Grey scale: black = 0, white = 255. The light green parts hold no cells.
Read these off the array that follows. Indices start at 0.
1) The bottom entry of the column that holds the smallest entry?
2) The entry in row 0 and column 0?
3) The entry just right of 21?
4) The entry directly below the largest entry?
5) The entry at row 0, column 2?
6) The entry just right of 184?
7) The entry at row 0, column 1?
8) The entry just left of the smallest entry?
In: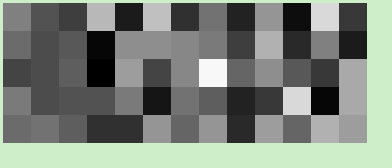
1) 48
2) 128
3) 114
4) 94
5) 62
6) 27
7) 82
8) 94

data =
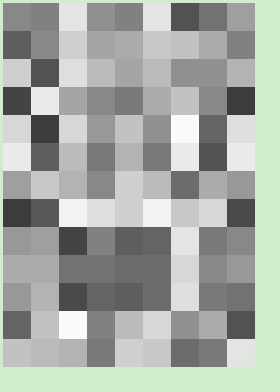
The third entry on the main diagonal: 222
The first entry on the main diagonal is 136
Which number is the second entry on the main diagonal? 136
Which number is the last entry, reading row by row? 228
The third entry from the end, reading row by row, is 108
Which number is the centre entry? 207
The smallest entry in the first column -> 60
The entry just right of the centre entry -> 187
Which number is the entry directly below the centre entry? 207
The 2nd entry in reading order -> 129
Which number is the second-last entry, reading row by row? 121
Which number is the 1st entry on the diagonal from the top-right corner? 159
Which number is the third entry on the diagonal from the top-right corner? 144
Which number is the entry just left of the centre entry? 136
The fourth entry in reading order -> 144
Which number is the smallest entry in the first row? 82
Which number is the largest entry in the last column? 234
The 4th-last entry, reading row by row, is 200
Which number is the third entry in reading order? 228
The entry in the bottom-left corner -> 194

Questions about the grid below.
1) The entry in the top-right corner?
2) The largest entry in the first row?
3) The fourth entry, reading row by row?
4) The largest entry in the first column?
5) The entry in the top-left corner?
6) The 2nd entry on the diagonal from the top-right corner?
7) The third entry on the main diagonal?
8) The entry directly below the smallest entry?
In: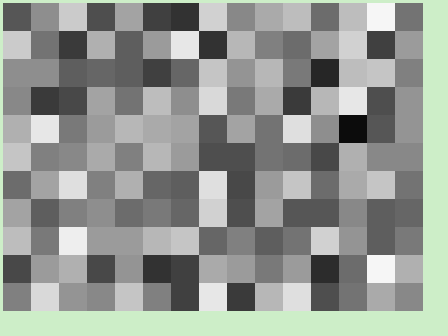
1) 115
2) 246
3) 78
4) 203
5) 86
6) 64
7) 94
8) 176

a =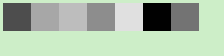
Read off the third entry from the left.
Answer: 189
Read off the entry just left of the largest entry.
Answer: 141
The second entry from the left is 167

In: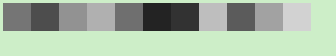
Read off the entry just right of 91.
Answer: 162
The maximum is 210
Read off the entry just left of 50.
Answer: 35

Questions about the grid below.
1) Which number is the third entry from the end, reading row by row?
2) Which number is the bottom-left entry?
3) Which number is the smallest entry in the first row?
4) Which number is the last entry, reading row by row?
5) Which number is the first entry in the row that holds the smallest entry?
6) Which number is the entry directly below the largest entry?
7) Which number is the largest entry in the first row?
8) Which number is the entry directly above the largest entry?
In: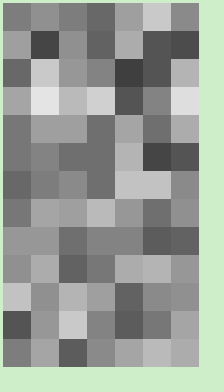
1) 165
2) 125
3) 104
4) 172
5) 104
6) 159
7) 201
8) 201

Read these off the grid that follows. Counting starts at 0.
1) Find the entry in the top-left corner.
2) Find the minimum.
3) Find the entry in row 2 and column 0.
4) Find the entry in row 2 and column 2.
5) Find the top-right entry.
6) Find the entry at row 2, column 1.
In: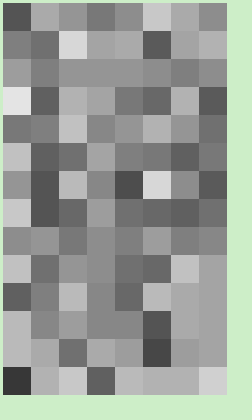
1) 84
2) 55
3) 157
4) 149
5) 141
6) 127

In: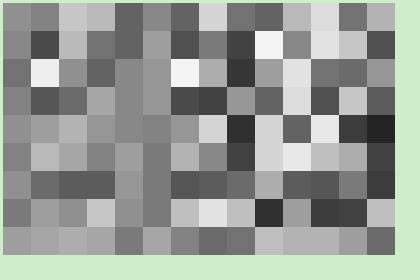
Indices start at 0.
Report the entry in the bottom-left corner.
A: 158
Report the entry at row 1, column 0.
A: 136
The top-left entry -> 144
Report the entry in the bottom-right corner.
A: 107
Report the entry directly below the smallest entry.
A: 66
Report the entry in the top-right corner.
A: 179
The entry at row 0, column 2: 198
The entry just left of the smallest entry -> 60
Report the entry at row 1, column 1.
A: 74
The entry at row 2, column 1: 238
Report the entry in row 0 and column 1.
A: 130
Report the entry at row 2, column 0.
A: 114
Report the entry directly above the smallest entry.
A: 92

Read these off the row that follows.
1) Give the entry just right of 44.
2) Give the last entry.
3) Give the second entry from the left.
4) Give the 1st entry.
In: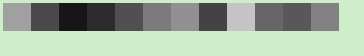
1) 80
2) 130
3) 73
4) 160

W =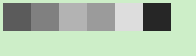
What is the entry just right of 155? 221
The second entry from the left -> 128
